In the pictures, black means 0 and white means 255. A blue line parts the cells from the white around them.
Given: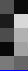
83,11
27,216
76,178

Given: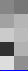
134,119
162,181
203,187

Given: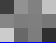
61,146
134,125
204,104

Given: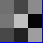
112,70
118,192
72,34

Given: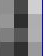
143,71
150,46
127,86

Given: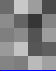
107,200
140,100
127,139

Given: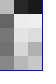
188,40
101,236
118,228

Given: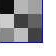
15,182
204,63
137,190

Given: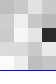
191,201
205,238
203,246
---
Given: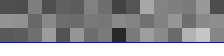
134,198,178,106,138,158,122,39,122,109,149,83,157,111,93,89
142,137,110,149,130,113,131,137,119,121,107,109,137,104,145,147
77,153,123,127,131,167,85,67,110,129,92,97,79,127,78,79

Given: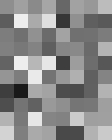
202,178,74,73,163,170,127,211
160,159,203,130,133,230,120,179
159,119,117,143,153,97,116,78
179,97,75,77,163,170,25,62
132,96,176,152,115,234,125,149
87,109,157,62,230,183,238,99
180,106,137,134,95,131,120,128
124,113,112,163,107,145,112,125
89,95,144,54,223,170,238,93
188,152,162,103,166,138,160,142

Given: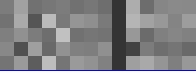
152,127,149,169,159,52,129,146,154,117,189,93,154,116
105,117,110,124,66,52,144,126,128,146,105,159,80,136
129,134,128,107,152,52,115,118,113,193,110,124,145,127
157,132,152,162,181,52,122,143,149,121,187,85,170,114
137,138,134,109,173,52,110,119,113,124,119,113,161,124

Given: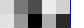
42,173,1,151,226
209,235,77,120,216

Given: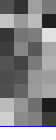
60,128,139,207
28,111,149,186
167,155,100,79
158,152,83,77
176,123,68,83
167,89,134,63
225,125,117,54
32,186,154,195
121,159,51,81

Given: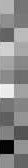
100,144
147,5
83,130
147,95
132,118
162,236
110,138
135,163
167,208
185,99
121,142
117,180

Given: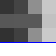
202,143,64,49
193,88,88,87
200,143,68,52
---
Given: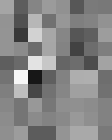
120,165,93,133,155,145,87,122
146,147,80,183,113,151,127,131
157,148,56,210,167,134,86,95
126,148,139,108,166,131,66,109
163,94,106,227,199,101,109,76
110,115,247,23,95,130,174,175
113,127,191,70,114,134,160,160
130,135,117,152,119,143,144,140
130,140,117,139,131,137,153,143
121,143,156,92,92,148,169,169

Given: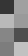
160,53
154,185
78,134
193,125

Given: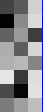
208,67,91
219,3,138
61,98,154
213,173,93
132,177,184
221,230,56
226,74,6
190,123,158

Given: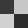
199,57
46,209

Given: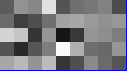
77,92,146,135,224,84,112,118,130
152,107,63,79,112,162,167,154,144
125,212,197,52,150,21,56,149,142
150,83,41,86,125,248,175,110,104
86,167,184,148,188,54,79,138,106

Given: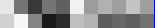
159,231,117,56,117,96,241,156,177,158,195
113,209,246,132,26,43,191,179,93,103,94

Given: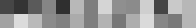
183,70,52,90,133,47,184,126,213,143,139,207,69,201
182,162,219,186,139,128,171,126,179,119,173,218,135,121

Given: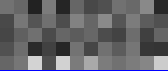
40,114,103,34,123,37,102,72,80,113,105,137
80,73,119,84,112,77,130,102,138,85,124,92
101,70,96,112,75,102,92,103,76,67,109,64
52,81,109,42,65,38,115,70,113,92,118,54
204,102,118,211,79,210,123,169,124,113,124,134
